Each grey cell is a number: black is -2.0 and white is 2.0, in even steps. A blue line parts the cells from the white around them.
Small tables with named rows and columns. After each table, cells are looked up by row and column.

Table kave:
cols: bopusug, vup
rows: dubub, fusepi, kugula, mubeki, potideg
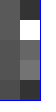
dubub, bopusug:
-0.6
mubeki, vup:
-0.2
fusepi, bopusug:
-0.6
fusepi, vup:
2.0
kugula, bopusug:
-0.7
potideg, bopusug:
-0.8
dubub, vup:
-1.2
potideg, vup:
-1.2
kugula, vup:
-0.4
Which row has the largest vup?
fusepi

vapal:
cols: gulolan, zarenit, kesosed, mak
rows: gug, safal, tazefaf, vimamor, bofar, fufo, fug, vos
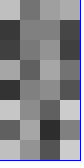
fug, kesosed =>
-1.3
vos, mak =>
1.2
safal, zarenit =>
0.0
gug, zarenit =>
-0.2
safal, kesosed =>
0.0
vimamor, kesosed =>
0.6
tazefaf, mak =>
-1.0
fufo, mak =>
1.2
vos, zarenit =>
0.3
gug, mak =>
0.7
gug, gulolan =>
1.0
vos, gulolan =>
1.0
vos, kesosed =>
-0.7
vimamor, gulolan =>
0.6
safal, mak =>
-0.9
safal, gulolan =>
-1.1
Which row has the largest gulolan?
fufo

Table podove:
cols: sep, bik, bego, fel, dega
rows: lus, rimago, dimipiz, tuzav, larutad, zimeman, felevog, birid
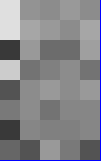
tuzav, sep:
1.2
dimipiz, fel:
-0.3
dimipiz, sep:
-1.1
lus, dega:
0.2
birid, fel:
-0.1
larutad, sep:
-0.7
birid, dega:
-0.7
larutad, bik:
0.2
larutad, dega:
0.4
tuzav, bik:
-0.2
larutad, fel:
0.2
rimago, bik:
0.6
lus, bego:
0.2
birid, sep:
-0.4
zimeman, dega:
0.1
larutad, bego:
0.4
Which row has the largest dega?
rimago

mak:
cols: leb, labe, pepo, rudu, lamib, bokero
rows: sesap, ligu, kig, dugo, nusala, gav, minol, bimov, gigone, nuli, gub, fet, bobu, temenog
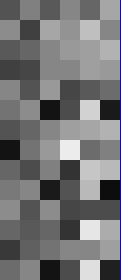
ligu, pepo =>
0.6
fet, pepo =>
-0.4
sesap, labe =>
0.0
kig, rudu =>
0.4
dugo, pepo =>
0.1
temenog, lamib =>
1.5
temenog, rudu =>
-0.8
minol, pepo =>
0.1
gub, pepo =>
0.2
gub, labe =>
-0.7
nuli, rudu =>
-0.7
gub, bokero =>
-0.8
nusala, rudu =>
-0.9
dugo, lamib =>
0.5
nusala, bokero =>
-0.3
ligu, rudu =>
0.3
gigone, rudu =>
-1.2
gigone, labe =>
-0.8
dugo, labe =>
-0.9
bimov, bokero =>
0.0

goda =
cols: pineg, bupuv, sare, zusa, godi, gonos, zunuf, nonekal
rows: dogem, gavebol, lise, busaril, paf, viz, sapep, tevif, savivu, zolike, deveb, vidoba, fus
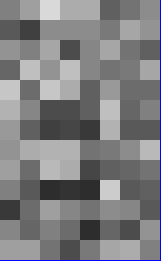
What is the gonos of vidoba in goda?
-0.4
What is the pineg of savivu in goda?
0.5
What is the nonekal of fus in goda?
0.0
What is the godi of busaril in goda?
0.1
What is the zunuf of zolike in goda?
-0.6
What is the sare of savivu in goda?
0.9
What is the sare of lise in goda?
0.6
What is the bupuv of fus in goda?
0.5
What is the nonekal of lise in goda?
-0.5
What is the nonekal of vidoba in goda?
0.3
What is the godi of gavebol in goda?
0.2

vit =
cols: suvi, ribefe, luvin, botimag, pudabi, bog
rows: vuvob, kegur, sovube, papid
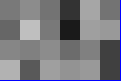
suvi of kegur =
-0.4
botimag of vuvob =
-1.2
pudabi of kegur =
0.5
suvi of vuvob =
-0.1
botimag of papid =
0.3
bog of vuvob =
-0.2
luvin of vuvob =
-0.2
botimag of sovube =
-0.3
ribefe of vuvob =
0.2
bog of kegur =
0.4
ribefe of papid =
-0.6

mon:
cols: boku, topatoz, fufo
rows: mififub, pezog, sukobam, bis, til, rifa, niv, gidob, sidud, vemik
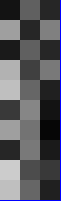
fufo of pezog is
0.0
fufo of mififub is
-1.4
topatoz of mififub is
-0.5
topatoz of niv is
-0.2
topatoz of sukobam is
-0.5
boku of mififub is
-1.7
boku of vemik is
1.0
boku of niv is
0.5
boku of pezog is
0.5
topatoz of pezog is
-1.4
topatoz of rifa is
0.1

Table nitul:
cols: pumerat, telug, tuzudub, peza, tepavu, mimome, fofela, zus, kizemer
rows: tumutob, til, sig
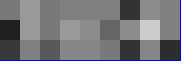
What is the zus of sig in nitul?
0.1
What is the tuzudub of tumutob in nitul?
-0.1
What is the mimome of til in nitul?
-0.4
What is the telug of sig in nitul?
0.0
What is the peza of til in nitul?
0.4
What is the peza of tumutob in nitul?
0.0
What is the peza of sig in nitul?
0.1
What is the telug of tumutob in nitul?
0.4
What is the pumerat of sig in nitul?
-1.1
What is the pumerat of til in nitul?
-1.5
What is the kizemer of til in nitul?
0.0
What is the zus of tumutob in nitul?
0.2
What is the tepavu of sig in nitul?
0.1
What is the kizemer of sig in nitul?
-1.3
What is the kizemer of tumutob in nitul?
0.0
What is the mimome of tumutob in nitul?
0.0
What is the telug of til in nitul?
0.4
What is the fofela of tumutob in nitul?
-1.2
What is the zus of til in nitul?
1.2
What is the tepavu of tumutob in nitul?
0.0

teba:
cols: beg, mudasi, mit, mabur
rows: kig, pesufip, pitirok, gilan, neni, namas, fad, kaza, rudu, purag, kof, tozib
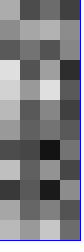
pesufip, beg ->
0.2
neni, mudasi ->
0.4
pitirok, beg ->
-0.6
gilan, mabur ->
-1.3
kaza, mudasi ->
-0.9
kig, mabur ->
-1.0
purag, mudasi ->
-0.6
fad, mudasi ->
-0.5
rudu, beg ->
1.0
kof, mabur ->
-0.7
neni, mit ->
1.5
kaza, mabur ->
-0.2
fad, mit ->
-0.2
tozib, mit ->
1.1
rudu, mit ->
0.3
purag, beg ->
-1.1
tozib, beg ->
0.9
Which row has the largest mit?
neni

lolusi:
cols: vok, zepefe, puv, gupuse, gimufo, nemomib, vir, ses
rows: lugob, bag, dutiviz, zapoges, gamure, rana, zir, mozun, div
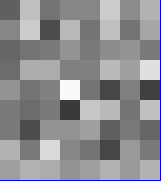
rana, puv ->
-0.1
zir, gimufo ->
0.5
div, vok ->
0.5
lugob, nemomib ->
1.2
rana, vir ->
-0.2
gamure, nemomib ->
-0.9
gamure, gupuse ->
1.9
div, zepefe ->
0.8

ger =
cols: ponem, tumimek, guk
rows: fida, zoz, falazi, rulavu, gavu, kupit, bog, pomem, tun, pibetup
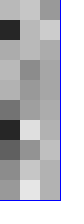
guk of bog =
0.8
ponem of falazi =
0.7
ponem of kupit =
-0.2
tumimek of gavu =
0.4
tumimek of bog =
1.5
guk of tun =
0.8
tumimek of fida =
1.1
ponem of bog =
-1.4
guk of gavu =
0.6
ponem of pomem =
-0.5
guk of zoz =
1.2
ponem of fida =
0.9
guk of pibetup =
0.8
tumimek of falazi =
0.9
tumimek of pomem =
0.3
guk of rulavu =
0.6
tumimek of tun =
1.1
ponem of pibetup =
0.4
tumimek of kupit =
0.5
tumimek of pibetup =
1.6

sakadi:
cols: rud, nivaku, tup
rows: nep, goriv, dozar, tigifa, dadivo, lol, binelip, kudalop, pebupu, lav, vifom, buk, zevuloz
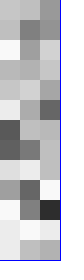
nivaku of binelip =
1.0
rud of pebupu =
1.5
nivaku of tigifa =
0.8
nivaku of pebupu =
1.7
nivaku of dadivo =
1.3
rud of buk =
1.7
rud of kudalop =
-0.5
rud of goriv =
1.0
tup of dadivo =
0.6
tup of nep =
0.4
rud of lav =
0.5
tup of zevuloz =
0.8
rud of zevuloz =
1.7
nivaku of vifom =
0.0

